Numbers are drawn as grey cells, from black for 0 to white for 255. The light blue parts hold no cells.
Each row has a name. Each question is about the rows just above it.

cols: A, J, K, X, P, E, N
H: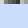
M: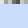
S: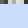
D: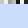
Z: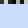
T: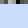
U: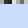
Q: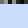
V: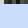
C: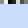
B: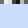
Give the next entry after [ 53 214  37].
[8]
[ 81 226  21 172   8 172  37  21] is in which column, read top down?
P

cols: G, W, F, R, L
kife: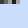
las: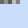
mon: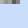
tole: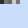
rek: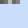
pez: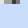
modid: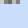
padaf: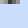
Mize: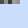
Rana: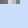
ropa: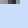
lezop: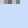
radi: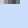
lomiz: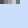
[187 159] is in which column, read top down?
F
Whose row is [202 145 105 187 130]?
lezop
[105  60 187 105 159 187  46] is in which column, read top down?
R
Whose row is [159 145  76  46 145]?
ropa
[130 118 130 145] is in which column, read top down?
L

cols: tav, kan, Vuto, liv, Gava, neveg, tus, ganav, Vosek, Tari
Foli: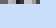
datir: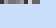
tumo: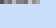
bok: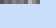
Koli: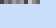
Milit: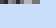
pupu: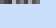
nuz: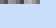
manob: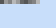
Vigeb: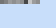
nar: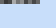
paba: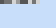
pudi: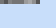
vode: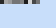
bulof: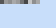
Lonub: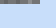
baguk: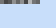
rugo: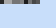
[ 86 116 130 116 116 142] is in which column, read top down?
neveg
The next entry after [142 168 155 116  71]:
[198]
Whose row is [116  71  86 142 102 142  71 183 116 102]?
baguk

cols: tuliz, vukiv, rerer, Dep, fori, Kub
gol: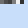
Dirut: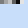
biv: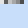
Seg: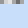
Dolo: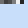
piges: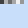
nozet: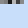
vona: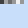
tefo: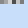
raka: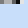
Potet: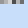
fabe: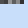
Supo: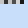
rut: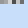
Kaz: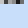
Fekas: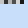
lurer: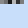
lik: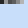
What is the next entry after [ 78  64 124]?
[240]
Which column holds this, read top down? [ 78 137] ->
Dep
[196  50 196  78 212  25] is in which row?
Supo
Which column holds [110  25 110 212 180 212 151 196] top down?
rerer
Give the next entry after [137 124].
[25]
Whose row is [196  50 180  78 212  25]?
Fekas

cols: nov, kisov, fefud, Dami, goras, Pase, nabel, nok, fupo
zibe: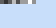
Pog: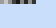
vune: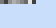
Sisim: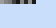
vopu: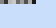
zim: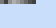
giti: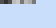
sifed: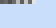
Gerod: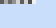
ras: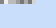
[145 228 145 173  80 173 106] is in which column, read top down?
nok
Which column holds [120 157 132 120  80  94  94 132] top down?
nov
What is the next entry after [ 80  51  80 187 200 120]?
[187]
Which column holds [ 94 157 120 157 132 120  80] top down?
nov

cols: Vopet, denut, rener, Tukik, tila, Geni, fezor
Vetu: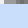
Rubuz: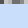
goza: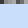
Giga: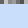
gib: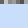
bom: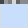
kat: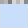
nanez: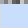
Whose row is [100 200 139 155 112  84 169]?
gib
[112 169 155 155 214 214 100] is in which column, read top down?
Tukik
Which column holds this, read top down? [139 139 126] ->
rener

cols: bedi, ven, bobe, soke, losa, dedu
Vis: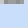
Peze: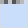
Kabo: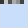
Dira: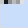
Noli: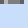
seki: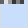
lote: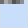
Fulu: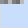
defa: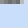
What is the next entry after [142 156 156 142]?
[156]
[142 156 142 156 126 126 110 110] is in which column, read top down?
losa

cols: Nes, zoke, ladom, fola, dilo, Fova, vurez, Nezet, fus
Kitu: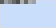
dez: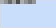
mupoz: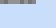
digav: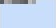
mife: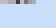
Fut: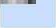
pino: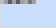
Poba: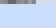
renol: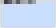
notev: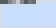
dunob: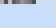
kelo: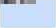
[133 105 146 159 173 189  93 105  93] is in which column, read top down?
ladom
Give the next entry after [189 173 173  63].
[189]
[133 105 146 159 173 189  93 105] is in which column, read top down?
ladom

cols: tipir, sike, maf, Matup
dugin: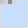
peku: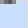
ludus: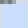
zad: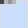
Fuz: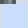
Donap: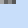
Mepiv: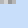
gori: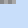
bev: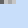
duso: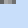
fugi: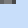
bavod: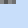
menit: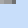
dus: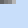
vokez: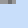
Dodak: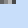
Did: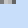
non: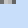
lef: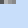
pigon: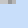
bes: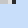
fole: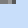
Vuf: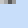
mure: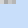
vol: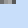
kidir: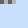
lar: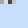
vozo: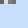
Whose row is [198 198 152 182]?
pigon
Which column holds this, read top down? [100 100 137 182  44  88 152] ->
Matup
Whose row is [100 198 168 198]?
bev
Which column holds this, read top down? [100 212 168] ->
sike

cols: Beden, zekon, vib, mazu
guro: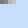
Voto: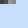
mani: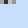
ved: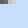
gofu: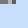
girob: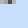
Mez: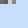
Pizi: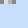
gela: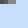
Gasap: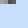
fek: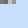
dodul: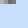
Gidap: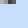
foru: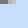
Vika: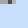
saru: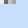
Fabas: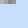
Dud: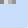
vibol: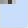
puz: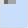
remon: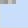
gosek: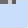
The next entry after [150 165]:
[64]
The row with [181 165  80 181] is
girob
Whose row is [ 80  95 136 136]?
gela
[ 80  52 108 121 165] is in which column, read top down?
zekon
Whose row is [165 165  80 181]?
Vika

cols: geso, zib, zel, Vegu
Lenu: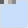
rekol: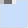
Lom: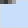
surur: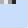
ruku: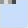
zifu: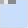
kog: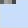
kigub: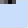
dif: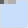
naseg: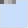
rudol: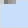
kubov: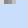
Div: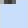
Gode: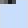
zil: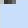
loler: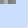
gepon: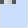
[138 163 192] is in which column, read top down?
Vegu
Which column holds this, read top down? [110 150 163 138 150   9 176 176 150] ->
zel
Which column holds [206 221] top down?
geso
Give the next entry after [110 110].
[236]
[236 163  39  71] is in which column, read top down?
Vegu

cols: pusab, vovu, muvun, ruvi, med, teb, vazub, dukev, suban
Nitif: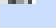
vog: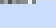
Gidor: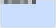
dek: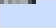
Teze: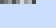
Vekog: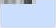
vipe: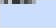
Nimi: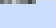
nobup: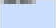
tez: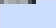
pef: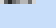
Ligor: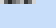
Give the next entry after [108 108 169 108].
[124]
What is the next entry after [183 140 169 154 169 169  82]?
[40]
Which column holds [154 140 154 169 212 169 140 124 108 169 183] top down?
teb
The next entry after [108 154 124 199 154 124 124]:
[70]

